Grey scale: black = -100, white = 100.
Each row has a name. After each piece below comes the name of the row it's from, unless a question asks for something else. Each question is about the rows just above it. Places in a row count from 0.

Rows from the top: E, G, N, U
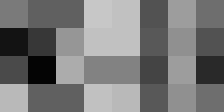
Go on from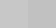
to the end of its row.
[-36  23 -14]
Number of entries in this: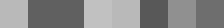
8
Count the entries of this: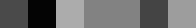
7
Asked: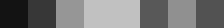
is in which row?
G
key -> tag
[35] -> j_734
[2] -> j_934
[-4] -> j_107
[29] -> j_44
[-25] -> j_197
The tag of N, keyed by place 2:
j_734
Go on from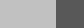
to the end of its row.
[ 13 -36]

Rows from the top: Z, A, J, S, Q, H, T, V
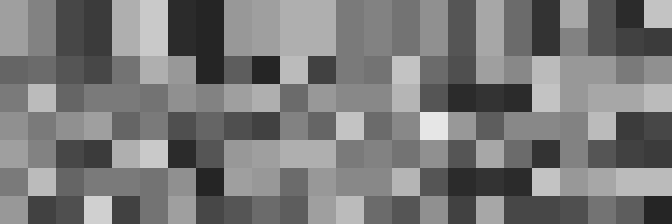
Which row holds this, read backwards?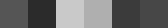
H
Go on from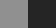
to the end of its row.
[ 25  19 -16  19   7   7  42 -33 -66 -60 -66  53  19  31  47  47]
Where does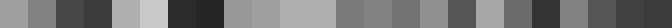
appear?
A

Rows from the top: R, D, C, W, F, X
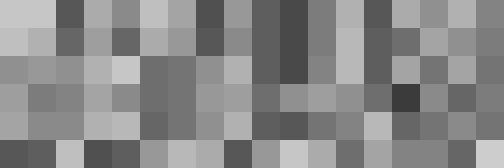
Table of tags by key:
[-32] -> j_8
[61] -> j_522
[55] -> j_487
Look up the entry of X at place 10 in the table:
j_487
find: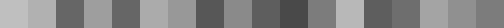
D
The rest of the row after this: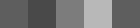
[-14  29  13  -3]
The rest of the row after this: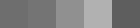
[-43   3  44 -26  29  -9  29  -9]

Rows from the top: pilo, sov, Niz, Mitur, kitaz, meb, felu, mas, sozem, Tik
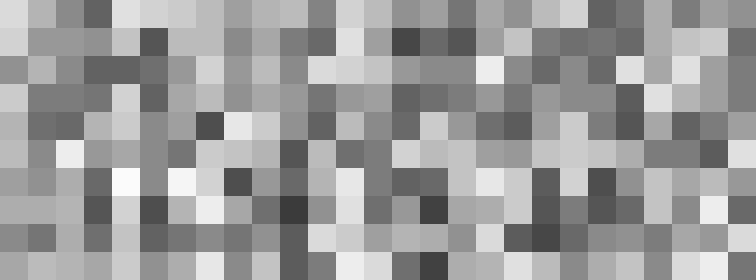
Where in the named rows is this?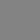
pilo, 11
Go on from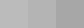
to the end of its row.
[ 59  14  36  81   8  53 -28  -3  86  71 -13 -49  36  41  76  47   8  36
  53   8  71  86  -8]

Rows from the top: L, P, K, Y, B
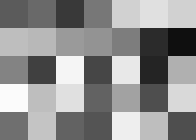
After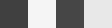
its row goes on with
[-72  38]
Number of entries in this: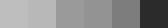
6
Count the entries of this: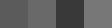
4
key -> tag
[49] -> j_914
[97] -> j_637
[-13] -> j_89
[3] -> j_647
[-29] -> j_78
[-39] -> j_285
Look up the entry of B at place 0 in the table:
j_89
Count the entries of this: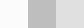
3
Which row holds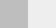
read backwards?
B

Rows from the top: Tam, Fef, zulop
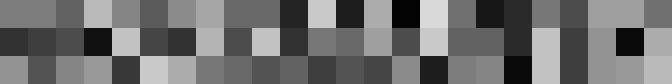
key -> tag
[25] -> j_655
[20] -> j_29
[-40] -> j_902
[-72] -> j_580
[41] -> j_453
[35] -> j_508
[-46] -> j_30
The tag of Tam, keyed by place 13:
j_508
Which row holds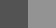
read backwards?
zulop
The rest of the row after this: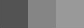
[-56  58  35  -7 -18 -35 -23 -51 -35 -46   9 -77  -2   4 -92  52 -51  15
  20  46]
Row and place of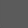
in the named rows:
Tam, 5
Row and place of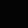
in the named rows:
Tam, 14
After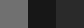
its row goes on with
[ -7 -40  25  25 -12]
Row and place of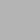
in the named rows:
Fef, 7

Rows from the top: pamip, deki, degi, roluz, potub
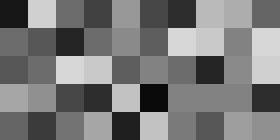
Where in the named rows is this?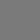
potub, 6
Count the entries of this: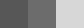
3
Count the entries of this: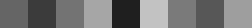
9
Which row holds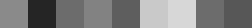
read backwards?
degi

